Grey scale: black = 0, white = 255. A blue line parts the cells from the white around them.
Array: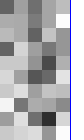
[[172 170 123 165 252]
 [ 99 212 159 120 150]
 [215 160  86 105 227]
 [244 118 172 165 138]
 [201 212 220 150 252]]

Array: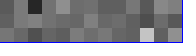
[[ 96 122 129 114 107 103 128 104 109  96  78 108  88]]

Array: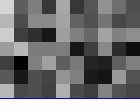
[[182  76 137 138 164  98  80 116  72  82]
 [156 184 123 124 125  22  63 137  44  14]
 [ 89  24  78  68 147 128  25  21 153  83]]

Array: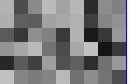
[[175  95  93 162 168 177  62 133 145]
 [149 166 185 115  76 168 194  21  58]
 [192 133 124 132 185 113 141 116  77]]

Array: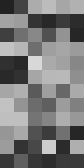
[[163 157  52  40  59  44]
 [194 182 110 159 166 155]
 [ 41  49 166 184 185 143]
 [194 148 108  95 156 128]
 [150 169  81  60 113  38]
 [ 55  95  54  45  58  57]]

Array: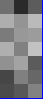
[[174 148 186]
 [175 129 194]
 [ 70 128 103]]

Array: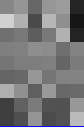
[[208 176  74 182 143  22]
 [127 129 142 140 111 131]
 [101 104 151 117 130 131]
 [ 63  97 123  82  81 152]]

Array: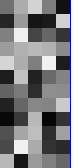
[[ 37 154  21  26 209]
 [156 177 184 177 138]
 [ 29 194  33 106 131]
 [ 33 102 135 132 202]
 [ 81 166 190  45 160]
 [184  21 154 128 103]]

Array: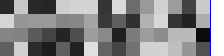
[[213 150 153 153 133 136 164  57  95  48 178 215  53  34 173]
 [ 95 208  43  29  94  34 224  99  68 114 209 210 190 150  80]]
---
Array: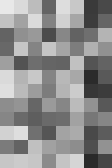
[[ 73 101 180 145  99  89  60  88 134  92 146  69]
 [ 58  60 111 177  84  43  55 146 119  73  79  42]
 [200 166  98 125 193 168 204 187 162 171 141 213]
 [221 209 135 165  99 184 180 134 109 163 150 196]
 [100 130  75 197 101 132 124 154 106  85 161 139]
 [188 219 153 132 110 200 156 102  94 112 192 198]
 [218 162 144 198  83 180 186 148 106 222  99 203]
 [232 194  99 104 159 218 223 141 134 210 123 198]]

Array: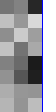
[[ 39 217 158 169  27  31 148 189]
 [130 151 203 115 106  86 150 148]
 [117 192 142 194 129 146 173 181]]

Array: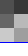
[[ 55 185 158]
 [ 79 102 202]]

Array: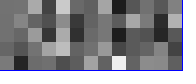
[[129 178  88  67  95]
 [ 88  44  38 132 138]
 [113 122  82 100 140]
 [ 86 167  90  90  99]
 [ 29  92  29  71 239]
 [165 119 119 153  98]
 [ 96  99 106 113 162]
 [105  57  48  99  93]
 [202 140 171 189  78]
 [ 67  80  54 164 112]
 [170 100 155 115 108]
 [115 133 103  85  37]
 [114 113 113 102 122]]

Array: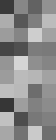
[[146 188 162 122 133 162 147 140 128 111]
 [ 98 126 206 124 143 182 109 129 120 202]
 [135  87 133  79 213 187 185 158  77 115]
 [ 58 173 156  69 149 156 190  54 193 167]]

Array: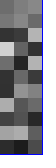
[[136 106 180  50 179  58 130 106  40  94  75]
 [126 135  59  99  37 104 147  86  82 172  28]
 [109 119  51 209 110  50  49 173  66 163  44]]

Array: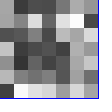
[[150  72 218 153 198 111 164]
 [172 252 166 176 168 161 215]
 [119 225 187  65  86  85 157]
 [ 75 101  73  82  67 127 214]
 [ 77 221 128  74  99 113 225]
 [ 59 132  87  61  52 128 249]
 [166 164  80 195 144 184  64]]

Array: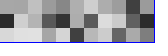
[[155  43 126]
 [ 64  96 170]
 [157 203 101]
 [173 220 204]
 [206  90 184]
 [175 173  64]
 [135  51 213]
 [155  88 166]
 [192 180 225]
 [166 207 224]
 [167  43 216]]
